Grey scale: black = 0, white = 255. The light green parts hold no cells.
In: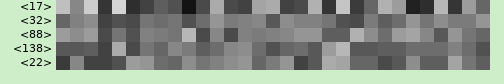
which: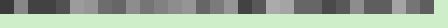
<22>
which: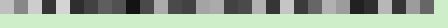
<17>

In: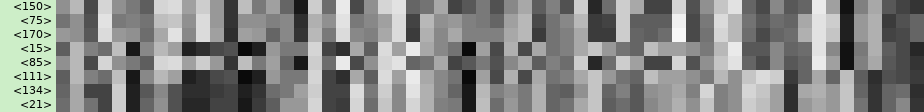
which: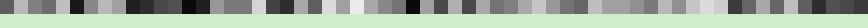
<111>
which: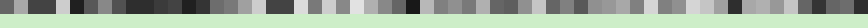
<134>
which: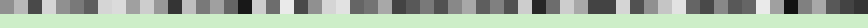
<150>

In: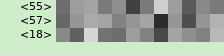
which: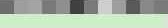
<55>
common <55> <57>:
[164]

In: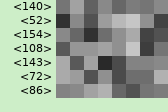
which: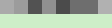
<72>
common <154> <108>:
[144]
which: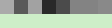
<143>
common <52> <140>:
[137]
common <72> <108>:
[144]
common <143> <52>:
[137]
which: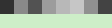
<52>

